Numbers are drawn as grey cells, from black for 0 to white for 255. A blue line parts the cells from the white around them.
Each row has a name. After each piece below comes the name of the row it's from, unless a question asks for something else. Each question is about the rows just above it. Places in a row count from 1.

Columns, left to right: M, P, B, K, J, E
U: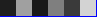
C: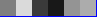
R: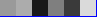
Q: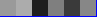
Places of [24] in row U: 3
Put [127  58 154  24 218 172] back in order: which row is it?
R
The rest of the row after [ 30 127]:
[ 58 135]
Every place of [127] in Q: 4
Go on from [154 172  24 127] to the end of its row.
[ 58 218]

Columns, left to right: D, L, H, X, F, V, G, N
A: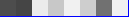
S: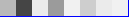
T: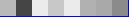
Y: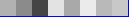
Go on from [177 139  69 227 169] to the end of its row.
[235 185 200]
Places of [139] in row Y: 2
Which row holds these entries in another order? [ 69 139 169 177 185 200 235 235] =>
T
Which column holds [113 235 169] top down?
G
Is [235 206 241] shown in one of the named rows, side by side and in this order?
no

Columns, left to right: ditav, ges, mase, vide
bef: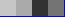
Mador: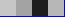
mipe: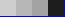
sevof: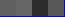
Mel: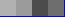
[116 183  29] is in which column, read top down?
vide
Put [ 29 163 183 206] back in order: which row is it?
mipe

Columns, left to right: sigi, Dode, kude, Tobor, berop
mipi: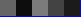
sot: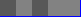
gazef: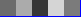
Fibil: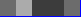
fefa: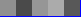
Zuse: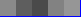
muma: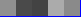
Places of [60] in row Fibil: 3 4
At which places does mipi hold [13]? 2
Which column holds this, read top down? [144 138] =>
sigi
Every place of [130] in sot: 2 4 5

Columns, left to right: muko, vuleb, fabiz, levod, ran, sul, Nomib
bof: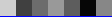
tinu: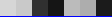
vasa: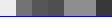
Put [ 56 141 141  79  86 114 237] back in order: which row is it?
vasa
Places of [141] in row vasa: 5 6
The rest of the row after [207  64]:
[108 153  93   6 135]

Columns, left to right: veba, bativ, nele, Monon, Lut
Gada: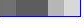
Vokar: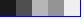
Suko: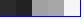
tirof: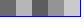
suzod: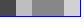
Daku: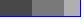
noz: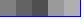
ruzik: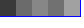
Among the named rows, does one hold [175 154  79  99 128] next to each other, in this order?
no
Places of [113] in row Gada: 1

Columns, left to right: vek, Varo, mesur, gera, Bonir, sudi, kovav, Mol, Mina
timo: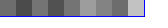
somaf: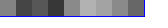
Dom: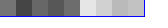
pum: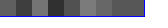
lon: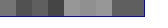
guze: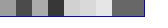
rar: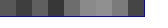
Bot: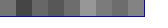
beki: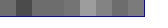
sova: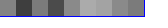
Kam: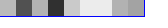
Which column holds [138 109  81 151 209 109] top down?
Bonir
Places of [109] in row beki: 1 3 4 8
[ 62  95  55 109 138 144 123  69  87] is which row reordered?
rar
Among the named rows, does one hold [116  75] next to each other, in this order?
no

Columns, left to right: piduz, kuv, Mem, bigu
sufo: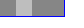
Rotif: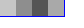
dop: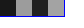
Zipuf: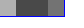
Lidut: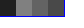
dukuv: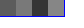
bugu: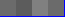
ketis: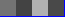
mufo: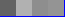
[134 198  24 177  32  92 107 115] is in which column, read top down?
piduz
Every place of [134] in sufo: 1 3 4
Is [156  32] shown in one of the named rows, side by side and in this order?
yes
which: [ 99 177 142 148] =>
mufo
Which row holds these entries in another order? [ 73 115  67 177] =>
ketis

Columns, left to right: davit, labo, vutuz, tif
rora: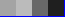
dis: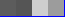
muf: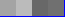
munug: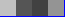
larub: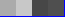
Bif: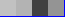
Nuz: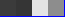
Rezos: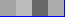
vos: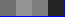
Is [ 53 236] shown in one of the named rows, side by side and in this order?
no
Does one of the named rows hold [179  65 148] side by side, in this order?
yes
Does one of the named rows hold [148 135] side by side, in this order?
no
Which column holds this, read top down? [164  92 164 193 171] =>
davit

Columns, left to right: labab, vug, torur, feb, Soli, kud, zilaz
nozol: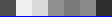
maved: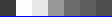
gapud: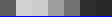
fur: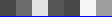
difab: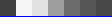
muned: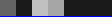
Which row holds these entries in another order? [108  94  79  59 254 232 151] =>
maved
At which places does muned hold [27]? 2 5 6 7
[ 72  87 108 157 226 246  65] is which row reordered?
difab
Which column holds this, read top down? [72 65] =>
labab
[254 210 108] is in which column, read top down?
vug
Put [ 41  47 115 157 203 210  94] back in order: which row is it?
gapud

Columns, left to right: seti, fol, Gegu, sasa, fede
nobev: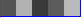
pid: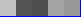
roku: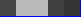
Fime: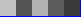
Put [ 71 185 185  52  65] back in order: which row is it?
roku
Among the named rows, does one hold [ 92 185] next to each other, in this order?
yes
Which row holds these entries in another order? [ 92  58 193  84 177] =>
Fime
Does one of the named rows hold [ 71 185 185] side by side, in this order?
yes

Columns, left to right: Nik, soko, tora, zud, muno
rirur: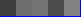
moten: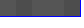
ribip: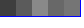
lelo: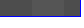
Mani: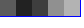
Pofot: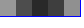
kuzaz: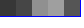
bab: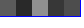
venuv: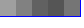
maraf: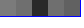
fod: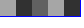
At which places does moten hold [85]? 1 3 4
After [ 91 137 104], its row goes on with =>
[117]

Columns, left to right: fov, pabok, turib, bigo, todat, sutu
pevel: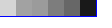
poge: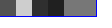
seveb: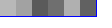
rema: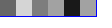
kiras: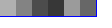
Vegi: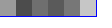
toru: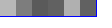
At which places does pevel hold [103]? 5
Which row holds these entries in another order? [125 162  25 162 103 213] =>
rema

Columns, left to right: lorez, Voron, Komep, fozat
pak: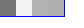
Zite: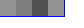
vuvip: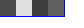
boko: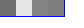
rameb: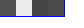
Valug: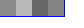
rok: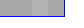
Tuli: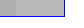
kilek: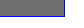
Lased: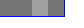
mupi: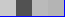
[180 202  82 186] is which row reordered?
mupi
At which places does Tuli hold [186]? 2 3 4
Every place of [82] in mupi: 2
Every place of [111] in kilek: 1 2 3 4
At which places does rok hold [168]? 1 2 4
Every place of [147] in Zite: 1 4
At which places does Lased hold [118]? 1 2 4

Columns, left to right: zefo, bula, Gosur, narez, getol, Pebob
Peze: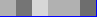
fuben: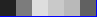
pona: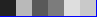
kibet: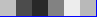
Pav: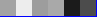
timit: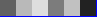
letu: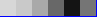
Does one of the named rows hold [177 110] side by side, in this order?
yes
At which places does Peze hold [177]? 1 4 5
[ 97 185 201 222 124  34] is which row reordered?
fuben
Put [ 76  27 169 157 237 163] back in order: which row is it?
Pav
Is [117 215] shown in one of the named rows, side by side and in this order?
yes

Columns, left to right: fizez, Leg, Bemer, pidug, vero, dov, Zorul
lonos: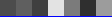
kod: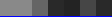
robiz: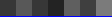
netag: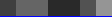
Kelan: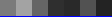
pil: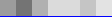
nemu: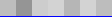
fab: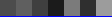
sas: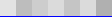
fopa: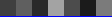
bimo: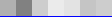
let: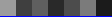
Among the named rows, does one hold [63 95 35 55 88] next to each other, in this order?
no
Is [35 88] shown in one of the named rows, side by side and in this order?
no
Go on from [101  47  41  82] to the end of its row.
[35]
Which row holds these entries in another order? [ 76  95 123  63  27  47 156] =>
fab
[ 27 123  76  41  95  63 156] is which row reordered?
let
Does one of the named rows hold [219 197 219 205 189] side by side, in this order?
no

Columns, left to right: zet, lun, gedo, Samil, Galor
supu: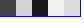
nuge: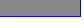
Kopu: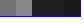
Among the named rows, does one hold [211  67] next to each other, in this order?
no
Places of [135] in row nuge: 1 2 3 4 5
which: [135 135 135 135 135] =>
nuge
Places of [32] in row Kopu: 3 4
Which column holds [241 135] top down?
Samil
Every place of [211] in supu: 2

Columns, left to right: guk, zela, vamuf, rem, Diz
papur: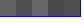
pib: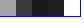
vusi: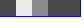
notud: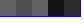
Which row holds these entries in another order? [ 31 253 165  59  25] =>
pib
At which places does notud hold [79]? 2
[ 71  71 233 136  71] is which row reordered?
vusi
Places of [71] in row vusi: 1 4 5
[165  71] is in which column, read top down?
guk
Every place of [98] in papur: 1
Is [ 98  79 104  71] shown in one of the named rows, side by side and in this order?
yes

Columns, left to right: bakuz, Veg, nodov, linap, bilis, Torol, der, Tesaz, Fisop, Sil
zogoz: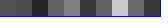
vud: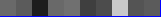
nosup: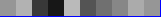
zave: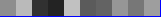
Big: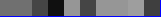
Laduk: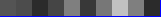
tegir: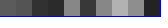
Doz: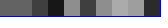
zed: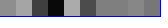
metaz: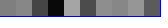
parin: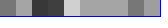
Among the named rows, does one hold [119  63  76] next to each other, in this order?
no
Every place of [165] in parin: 2 6 7 8
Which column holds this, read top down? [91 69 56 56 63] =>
Torol

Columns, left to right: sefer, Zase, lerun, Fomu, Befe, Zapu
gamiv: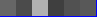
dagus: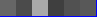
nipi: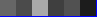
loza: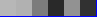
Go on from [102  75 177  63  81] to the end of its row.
[88]
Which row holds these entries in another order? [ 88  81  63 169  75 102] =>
dagus
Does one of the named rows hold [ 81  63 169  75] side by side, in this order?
no
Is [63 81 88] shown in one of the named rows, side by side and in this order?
yes
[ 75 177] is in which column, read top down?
Zase

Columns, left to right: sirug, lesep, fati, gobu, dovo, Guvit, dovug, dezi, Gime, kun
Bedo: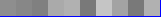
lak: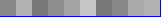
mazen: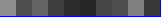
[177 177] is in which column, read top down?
kun
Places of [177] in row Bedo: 5 10
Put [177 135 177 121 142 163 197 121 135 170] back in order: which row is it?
lak
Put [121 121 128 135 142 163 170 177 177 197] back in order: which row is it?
Bedo

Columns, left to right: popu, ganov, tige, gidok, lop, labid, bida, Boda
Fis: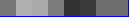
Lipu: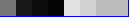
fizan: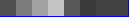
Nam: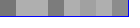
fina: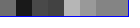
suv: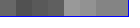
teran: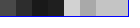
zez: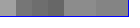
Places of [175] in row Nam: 2 3 5 7
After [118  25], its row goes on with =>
[ 12   5 226 210 188 188]
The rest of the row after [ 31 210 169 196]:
[196]

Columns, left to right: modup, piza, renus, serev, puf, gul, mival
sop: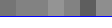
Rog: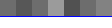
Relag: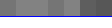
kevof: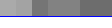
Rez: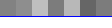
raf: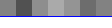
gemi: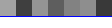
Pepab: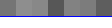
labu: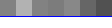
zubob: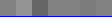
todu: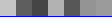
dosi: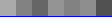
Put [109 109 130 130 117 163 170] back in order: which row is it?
kevof
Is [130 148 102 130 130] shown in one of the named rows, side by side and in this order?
yes
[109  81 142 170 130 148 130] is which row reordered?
raf

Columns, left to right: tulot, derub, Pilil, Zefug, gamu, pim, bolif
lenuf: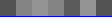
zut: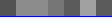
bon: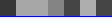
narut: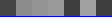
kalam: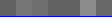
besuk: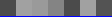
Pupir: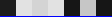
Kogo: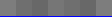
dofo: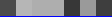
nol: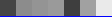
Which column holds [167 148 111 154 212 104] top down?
Pilil
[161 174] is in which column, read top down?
pim

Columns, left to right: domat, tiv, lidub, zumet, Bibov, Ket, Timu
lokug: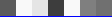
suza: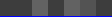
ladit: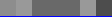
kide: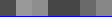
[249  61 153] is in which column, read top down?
tiv
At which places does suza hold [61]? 1 2 4 7
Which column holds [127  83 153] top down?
Ket
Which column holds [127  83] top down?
Ket
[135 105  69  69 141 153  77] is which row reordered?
kide
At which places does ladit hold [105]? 3 4 5

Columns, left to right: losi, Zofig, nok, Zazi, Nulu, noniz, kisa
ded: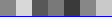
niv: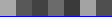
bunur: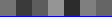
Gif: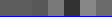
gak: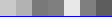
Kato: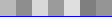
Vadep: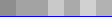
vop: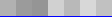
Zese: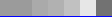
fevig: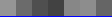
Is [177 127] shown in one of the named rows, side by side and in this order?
no
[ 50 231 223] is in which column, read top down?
Nulu
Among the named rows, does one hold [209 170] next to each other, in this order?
no
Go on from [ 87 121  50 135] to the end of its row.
[107]
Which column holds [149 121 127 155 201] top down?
Zazi

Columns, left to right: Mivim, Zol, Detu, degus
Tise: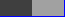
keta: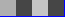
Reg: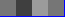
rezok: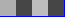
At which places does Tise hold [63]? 1 2
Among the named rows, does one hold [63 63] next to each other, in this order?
yes
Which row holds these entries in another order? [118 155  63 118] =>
Reg
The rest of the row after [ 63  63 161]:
[161]
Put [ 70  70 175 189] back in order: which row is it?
rezok

